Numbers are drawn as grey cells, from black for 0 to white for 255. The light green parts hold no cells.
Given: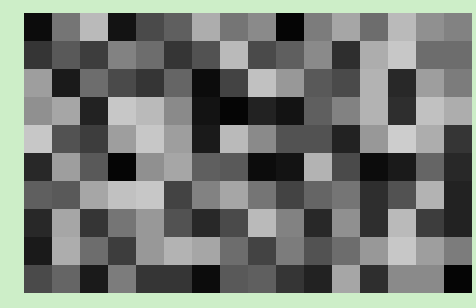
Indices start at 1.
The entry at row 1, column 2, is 117
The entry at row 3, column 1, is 158
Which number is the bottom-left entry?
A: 74
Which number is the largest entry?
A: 205
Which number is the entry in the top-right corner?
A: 130
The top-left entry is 12
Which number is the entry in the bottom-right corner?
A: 5
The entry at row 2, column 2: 89
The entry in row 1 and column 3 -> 186
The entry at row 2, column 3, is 61
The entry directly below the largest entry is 26
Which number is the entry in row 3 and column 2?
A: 26
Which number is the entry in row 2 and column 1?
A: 53

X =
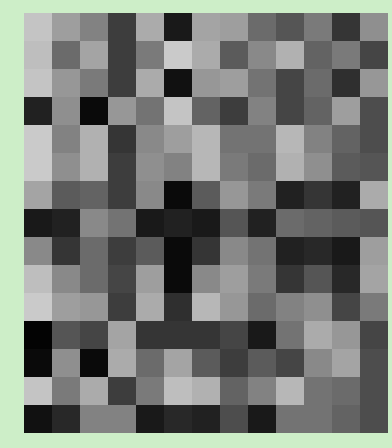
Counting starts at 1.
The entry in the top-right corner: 143
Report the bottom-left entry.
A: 17
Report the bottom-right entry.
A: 77
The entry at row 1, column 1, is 196
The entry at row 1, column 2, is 158
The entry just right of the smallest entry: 85
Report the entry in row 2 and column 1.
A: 190
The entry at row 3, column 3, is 122
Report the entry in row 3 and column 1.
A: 196
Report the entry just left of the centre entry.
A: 33
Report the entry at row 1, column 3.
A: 130
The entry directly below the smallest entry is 10
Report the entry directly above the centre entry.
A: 91

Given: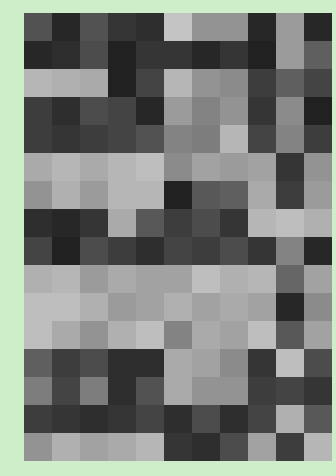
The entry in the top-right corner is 39
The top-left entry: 82
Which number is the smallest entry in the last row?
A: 46
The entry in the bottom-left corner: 147
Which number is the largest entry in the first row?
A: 196
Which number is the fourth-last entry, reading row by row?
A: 76
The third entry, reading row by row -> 82
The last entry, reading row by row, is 182
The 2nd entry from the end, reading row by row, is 61
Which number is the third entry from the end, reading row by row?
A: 162
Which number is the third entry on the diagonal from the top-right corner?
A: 61
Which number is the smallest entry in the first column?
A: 39
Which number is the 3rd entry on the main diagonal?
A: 170
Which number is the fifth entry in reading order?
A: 46
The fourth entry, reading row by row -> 53

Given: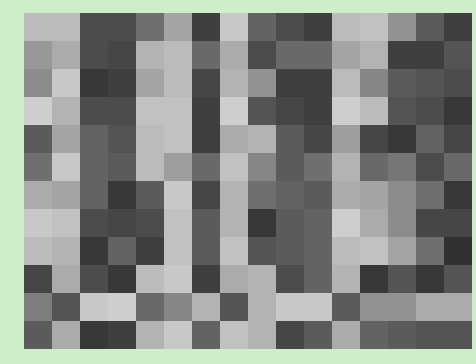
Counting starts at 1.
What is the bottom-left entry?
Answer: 91
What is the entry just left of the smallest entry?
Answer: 111
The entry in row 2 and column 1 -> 152
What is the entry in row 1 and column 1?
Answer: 187
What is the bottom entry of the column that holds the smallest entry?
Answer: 84
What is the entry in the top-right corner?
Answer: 63
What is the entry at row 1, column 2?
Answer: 187
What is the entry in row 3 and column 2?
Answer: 200
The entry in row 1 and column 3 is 76
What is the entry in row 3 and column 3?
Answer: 56
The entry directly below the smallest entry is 84
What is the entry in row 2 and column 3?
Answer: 76
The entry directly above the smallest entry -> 70
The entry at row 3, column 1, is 140

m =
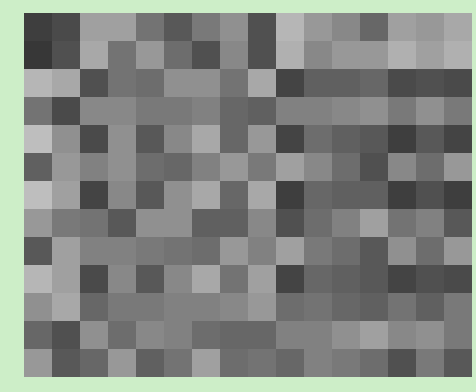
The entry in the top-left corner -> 62
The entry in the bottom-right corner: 88
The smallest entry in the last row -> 80
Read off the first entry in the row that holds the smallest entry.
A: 55
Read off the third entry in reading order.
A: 160
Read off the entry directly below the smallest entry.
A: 182
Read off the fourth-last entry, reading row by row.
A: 109
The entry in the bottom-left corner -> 152
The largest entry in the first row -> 182
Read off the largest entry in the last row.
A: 160
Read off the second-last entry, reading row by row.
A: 121
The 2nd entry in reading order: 74
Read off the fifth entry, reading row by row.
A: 115
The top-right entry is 168
